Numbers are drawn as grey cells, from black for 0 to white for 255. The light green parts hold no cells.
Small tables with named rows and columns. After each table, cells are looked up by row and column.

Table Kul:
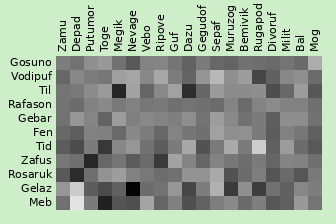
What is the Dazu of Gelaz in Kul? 70
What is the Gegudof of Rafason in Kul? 112
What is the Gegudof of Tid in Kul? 82
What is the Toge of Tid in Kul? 56
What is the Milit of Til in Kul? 104
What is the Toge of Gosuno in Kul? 152
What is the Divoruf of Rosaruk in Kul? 85

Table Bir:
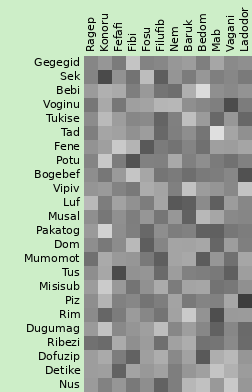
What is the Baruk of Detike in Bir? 150
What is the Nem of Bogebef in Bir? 123
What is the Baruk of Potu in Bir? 128
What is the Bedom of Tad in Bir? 117
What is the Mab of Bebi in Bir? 143
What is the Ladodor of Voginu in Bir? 124
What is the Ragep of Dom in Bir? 142
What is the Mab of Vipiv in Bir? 149
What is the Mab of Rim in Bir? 78

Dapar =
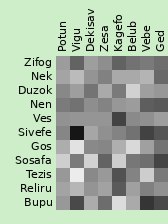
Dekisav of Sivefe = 166
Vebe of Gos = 160
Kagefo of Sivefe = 131
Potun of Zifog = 156
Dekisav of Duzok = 116
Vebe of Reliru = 128
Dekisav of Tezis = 137
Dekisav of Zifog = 158

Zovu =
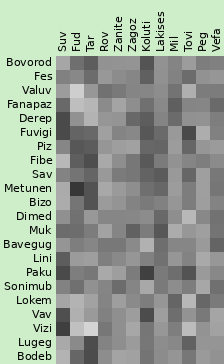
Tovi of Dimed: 184
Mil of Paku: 110
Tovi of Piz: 102
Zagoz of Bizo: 131
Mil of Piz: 156
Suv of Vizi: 63
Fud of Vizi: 192
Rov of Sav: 153
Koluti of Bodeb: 116
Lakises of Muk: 87
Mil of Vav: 110
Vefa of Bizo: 131
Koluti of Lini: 129
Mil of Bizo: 150
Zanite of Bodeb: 164
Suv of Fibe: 184
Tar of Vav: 154
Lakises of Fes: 145
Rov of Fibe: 169
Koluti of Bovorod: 84
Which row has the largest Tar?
Vizi

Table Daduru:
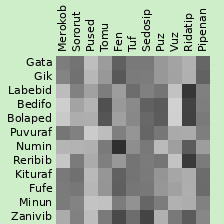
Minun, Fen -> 124
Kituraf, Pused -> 185
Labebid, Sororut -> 129
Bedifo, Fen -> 153
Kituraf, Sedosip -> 122
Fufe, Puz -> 151
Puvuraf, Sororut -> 129
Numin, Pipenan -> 157
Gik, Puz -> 152
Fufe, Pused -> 182
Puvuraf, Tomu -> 189
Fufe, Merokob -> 123
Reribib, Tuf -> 116
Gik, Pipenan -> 98
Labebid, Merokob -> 188
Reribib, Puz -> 117
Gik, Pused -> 183
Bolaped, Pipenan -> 122
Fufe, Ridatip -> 174
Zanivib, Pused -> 189

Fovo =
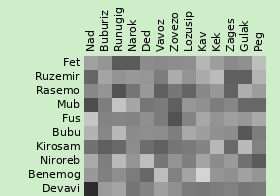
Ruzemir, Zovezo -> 172
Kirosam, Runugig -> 105
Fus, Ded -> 143
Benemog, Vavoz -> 189
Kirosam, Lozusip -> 122
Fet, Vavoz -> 137
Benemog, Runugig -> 142
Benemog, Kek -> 149
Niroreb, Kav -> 164
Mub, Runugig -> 196
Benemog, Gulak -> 161
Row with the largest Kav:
Benemog

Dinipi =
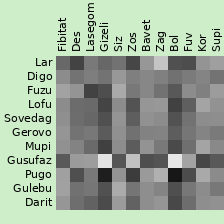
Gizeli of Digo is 115
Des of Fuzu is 148
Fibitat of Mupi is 145
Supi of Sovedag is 142
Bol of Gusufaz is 231
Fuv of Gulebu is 119
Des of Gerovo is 115
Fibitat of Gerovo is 149
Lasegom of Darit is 98
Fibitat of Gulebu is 161
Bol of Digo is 113
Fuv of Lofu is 95
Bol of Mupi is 74

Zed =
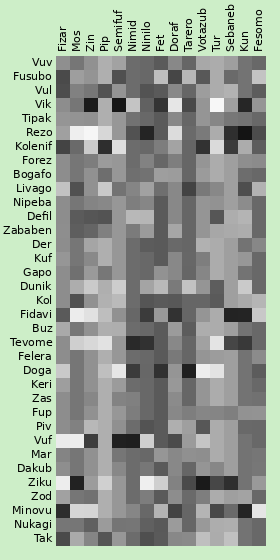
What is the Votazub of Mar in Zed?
142
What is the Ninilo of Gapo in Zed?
104
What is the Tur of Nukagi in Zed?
173
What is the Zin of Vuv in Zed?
145
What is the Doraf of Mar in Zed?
136
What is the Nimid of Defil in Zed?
184
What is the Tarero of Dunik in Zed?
194
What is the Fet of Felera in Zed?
90
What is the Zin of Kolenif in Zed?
202
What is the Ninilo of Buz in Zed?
104
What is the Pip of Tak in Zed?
85
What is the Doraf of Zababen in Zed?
166
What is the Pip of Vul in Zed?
82
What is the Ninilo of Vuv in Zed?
104
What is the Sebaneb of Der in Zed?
159
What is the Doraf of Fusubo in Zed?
70
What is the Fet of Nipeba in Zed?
90
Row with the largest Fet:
Ziku

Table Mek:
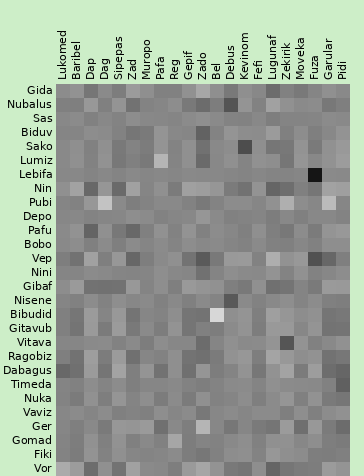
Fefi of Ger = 122
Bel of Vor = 147
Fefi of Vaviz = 139
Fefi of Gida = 136
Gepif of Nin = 160
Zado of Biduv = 98

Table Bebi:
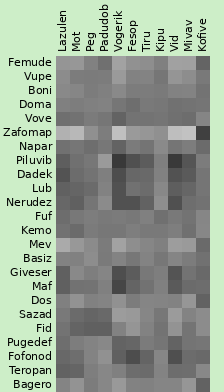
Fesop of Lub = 113
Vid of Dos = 130
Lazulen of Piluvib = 94
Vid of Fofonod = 79
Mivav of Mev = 154
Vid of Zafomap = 190
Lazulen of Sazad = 121
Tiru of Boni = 124
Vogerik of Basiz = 131
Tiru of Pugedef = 123
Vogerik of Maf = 70
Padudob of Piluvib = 154
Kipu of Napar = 138
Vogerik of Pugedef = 99
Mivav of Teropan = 110
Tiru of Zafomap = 150

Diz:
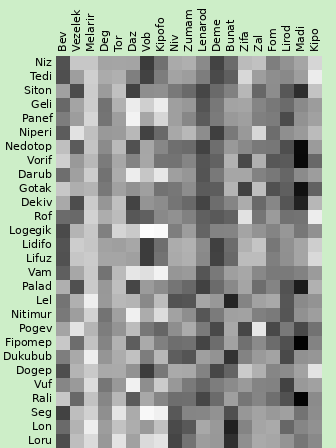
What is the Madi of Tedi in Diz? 158
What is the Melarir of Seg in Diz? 209
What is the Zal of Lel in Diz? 162
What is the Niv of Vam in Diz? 150
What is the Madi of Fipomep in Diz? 2
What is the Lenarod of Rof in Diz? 96
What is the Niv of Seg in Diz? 88
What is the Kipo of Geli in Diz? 156
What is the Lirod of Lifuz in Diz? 144
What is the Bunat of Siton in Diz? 129
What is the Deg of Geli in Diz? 114
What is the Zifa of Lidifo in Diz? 177
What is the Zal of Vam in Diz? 136
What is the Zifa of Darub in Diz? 166
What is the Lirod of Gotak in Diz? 95
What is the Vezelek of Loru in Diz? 190

